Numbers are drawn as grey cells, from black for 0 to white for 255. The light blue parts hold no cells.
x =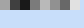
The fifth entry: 185
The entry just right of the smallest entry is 123
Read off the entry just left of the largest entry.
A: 104

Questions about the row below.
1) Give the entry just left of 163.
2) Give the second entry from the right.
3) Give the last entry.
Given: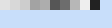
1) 205
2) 238
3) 34

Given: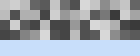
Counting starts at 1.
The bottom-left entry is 69
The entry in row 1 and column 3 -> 188
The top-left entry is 197
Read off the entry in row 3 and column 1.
80
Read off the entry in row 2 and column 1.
188
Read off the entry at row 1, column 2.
207
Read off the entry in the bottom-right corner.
90
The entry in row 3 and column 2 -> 207
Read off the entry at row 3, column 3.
90

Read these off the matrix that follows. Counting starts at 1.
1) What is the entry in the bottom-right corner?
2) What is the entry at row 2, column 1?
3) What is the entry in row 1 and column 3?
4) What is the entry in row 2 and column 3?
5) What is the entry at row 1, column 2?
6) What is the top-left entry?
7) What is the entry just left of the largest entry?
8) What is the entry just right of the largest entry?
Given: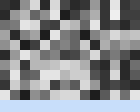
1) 228
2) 41
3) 143
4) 183
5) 41
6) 53
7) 53
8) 62

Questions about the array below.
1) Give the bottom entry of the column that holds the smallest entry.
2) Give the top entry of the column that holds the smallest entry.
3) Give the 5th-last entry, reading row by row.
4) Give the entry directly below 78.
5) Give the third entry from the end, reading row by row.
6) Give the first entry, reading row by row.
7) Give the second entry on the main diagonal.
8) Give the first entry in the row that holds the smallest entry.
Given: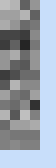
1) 128
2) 97
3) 119
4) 180
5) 137
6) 191
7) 160
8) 60

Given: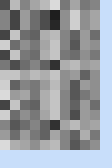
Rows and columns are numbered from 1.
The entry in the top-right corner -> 132
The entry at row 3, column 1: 132
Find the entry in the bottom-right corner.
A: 143
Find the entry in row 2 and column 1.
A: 132
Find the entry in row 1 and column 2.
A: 186
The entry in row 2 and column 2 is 68
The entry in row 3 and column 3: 155
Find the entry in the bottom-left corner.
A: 218
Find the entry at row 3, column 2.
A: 68
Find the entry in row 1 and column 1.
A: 77
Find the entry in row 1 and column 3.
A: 132
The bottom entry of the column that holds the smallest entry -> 186
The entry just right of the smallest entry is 143

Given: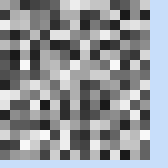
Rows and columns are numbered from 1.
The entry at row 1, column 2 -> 141
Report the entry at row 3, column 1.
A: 237
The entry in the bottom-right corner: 99
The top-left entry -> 175
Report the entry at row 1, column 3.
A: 45
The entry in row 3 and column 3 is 196
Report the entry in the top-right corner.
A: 206
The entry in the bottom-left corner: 110
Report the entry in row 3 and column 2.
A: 187
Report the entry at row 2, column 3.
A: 187
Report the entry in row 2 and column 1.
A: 55

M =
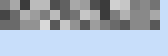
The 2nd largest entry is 208
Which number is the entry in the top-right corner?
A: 115
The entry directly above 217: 125
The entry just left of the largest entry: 146
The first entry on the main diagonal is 125
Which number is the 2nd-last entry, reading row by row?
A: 137
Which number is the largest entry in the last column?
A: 168
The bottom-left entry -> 106
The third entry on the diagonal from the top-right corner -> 137
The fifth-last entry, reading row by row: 106
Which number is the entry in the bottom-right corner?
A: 88
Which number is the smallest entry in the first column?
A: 69
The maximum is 217
